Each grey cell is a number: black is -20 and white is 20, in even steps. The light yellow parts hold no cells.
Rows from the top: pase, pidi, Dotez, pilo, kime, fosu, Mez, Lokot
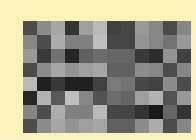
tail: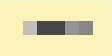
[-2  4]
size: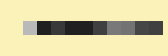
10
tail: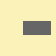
[-11 -13   3 -10]
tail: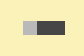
[-12 -16  -4 -12]
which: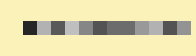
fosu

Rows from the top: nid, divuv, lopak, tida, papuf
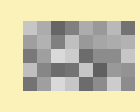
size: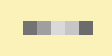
5
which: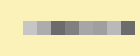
nid
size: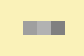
3
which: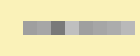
divuv
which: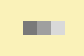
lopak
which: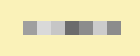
papuf
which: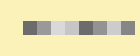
papuf

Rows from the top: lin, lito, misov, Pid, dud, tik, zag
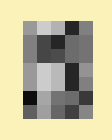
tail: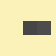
[-3 -2]
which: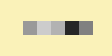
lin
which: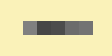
misov

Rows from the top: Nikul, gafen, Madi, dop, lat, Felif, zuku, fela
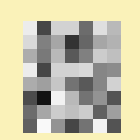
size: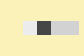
4
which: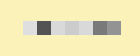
dop

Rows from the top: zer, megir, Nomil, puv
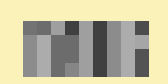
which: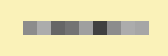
megir
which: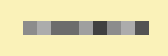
Nomil
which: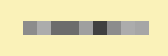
megir
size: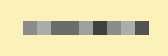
9
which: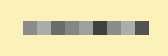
puv

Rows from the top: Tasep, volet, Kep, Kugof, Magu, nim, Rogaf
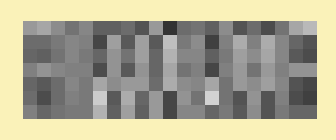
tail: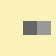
[ -9   3  -2  13  -2  -7   3  -7   0  -8 -10]
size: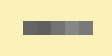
5
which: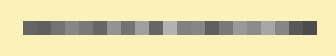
Kep
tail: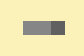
[-1  5  2  6  1 -6 -8]
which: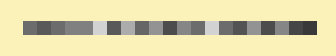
nim
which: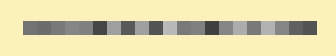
volet

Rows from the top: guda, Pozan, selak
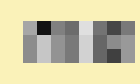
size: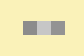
3
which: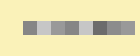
Pozan
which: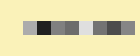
guda
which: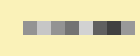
selak
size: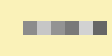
6

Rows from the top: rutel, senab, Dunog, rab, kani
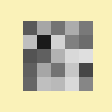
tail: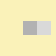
[15]
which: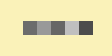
rab
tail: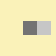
[-9]
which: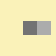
rutel
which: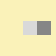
kani
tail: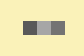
[ 7 -1]
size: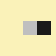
2

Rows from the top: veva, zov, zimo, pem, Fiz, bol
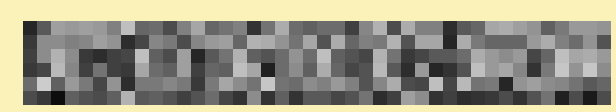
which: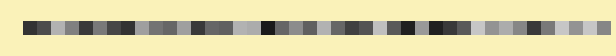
pem
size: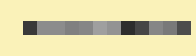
12

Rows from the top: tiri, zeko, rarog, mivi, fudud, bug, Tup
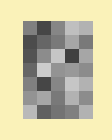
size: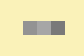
3
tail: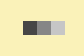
[8]
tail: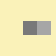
[-1]
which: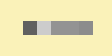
mivi

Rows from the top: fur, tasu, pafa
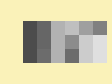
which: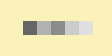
tasu
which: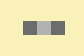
pafa
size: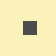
1
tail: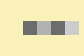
[15]

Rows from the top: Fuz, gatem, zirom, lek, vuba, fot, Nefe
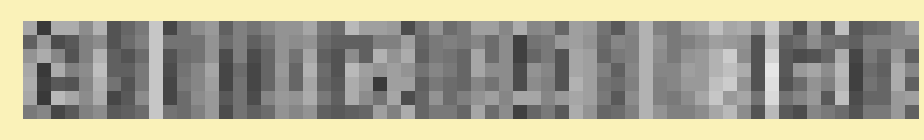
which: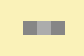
Fuz
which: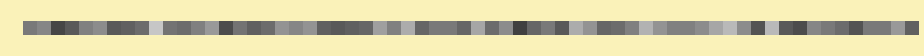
Nefe
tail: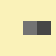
[ -4   3  -4   6  -4  -6   7   4 -11   5   5  -5  -1  -3  -4   1  -2   2
  -8   2   0  -7   8   5  -2  -3   0   8   0   1   4   4  10  12   3  -7
  15  -7  -3   3   0   8 -10  -2  -4   7  -5]
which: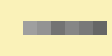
lek

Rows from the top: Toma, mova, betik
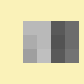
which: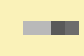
Toma
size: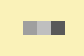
3
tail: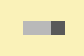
[-3]
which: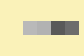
Toma
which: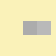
mova

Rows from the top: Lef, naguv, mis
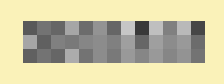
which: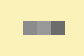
naguv
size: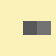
2
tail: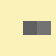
[-4  7 -2  2 -1  4  1  4  1  3 -2]
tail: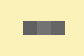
[ 7 -2  2 -1  4  1  4  1  3 -2]
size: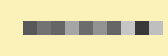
10

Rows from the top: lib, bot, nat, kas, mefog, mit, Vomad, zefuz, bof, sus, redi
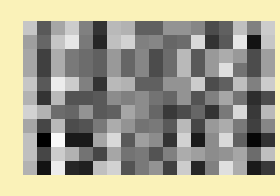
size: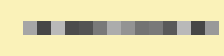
14
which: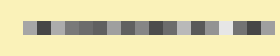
kas
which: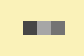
sus

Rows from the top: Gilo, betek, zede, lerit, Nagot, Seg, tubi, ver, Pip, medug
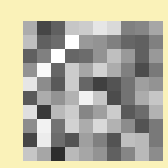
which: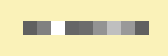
zede
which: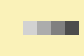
lerit
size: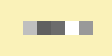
5

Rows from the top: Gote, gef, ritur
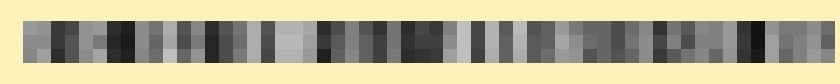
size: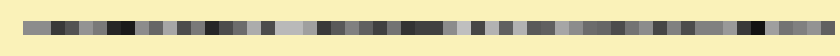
58
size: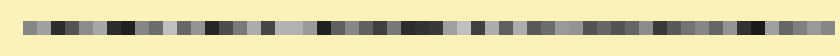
58
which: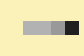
ritur

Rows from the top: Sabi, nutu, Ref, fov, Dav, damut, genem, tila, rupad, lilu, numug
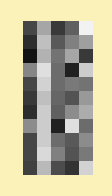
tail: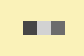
[-1 -2]
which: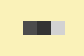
numug
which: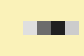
fov
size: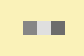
3
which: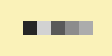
genem
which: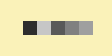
nutu

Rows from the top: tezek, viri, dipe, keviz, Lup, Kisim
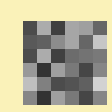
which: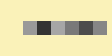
keviz
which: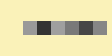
keviz
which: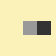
keviz

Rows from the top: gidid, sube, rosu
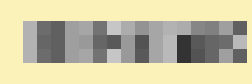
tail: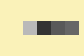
[-3  9]
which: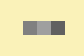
gidid
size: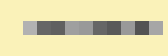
10
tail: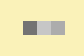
[ 3  6  8  7  1  0  5 -5]
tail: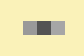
[  9 -12  -6  -4  -3   9]

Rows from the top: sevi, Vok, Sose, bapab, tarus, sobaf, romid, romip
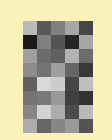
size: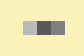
3
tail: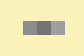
[ -4 -11]

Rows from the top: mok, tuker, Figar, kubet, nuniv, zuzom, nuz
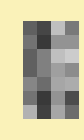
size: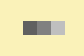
3
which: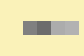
nuniv
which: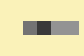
tuker
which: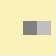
Figar

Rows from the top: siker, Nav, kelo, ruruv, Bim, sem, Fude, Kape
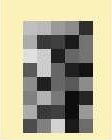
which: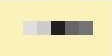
kelo
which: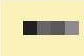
Bim
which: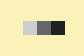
ruruv
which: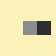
siker

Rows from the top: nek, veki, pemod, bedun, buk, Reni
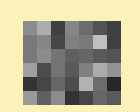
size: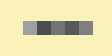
5
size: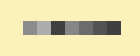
7
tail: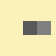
[7 3]
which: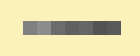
pemod
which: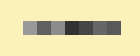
Reni
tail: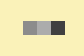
[  1  -3  -7 -10]

